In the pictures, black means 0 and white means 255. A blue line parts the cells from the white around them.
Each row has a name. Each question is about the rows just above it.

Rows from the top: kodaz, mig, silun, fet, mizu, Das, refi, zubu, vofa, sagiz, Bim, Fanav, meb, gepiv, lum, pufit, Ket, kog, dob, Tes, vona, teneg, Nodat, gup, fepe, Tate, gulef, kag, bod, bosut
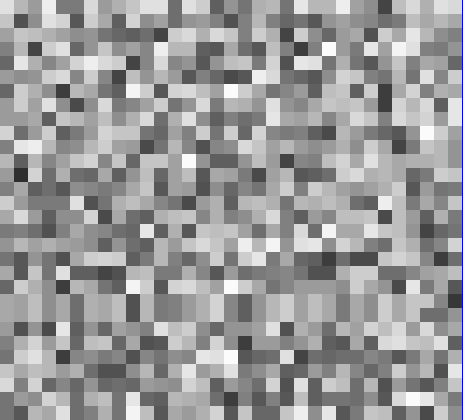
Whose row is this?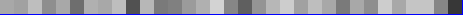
teneg
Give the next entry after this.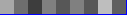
[116]
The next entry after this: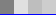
[142]

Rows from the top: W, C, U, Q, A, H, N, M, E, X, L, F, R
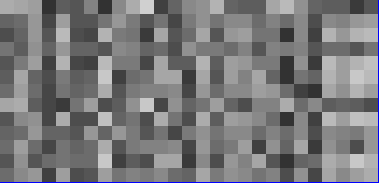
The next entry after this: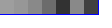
[186]
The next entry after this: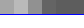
[58]
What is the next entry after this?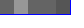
[137]
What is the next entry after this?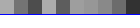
[137]
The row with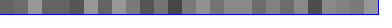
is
X

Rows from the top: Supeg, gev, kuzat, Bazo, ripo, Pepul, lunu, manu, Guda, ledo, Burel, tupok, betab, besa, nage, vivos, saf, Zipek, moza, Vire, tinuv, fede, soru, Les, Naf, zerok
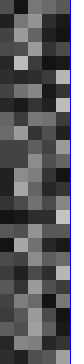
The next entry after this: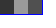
[60]
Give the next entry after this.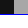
[113]

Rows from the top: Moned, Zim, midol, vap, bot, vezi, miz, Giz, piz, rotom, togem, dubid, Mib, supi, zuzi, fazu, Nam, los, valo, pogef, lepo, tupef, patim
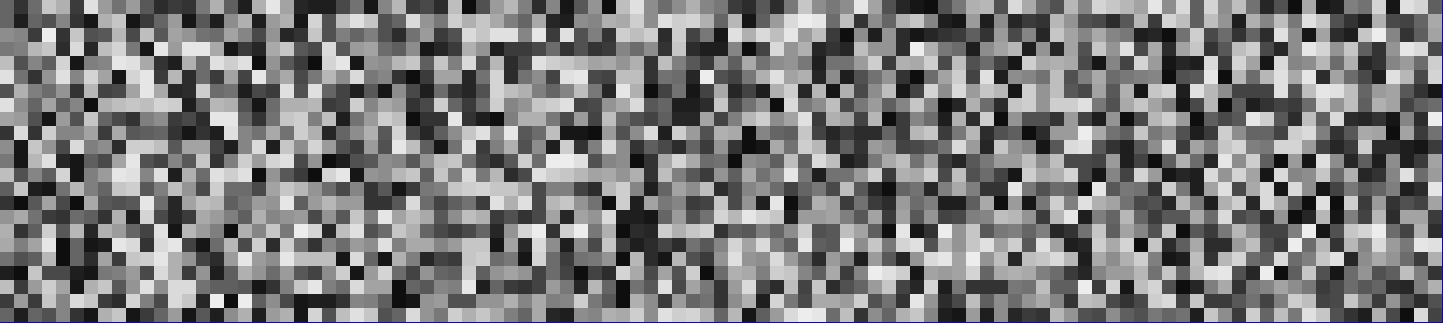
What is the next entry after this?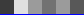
[44]
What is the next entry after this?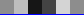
[218]
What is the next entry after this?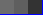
[176]
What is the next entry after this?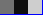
[30]
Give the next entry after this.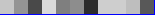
[163]
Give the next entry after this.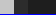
[133]
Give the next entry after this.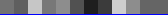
[67]

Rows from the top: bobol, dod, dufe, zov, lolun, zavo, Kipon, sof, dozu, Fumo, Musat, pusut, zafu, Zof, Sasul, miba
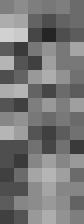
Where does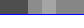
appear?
Zof
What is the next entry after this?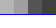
[92]
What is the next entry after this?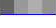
[113]
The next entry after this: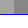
[134]

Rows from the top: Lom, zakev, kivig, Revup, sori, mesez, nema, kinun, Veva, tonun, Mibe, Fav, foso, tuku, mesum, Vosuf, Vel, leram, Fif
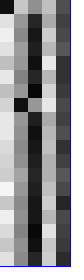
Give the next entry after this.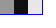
[50]
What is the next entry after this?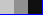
[199]
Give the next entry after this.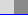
[23]
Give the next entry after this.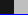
[50]
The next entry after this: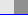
[16]

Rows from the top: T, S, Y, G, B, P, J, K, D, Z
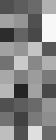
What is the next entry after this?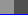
[247]
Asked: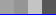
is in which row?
G

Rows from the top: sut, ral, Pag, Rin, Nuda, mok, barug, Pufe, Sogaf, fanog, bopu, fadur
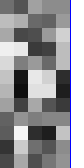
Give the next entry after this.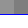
[134]
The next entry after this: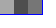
[147]
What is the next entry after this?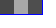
[118]

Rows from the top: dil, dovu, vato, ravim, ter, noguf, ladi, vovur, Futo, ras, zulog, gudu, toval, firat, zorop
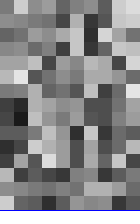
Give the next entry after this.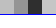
[55]
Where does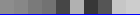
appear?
dovu

